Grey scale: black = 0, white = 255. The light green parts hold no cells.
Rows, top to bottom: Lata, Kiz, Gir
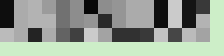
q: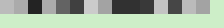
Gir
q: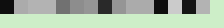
Kiz

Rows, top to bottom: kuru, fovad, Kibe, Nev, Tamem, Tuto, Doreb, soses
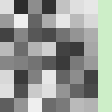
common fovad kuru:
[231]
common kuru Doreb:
[223]

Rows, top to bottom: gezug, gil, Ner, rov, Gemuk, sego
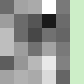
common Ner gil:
[107]
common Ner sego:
[101]
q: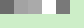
gezug
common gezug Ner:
[107]
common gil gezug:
[107]
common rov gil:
[157]

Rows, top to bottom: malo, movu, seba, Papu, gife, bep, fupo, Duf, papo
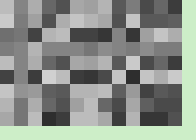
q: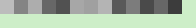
malo
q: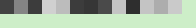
bep
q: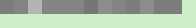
Papu

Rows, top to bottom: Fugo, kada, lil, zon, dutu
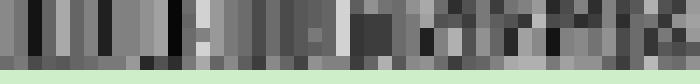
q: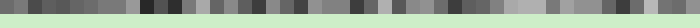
dutu
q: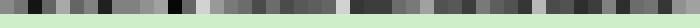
kada
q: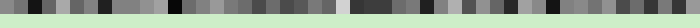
lil
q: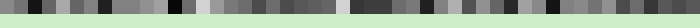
zon

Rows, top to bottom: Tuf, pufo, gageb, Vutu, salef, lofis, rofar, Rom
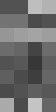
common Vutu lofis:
[102]
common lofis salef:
[95]
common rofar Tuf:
[82]
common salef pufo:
[82]
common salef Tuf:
[82]

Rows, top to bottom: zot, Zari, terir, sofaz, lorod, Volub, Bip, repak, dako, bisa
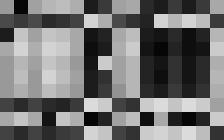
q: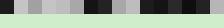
terir
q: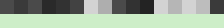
Zari
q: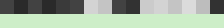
bisa
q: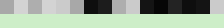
sofaz
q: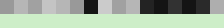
lorod

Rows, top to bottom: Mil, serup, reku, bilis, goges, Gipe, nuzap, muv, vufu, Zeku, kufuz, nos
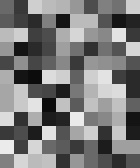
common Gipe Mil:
[207]
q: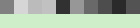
nos
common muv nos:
[193]
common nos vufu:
[49]
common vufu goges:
[136]
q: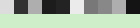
vufu

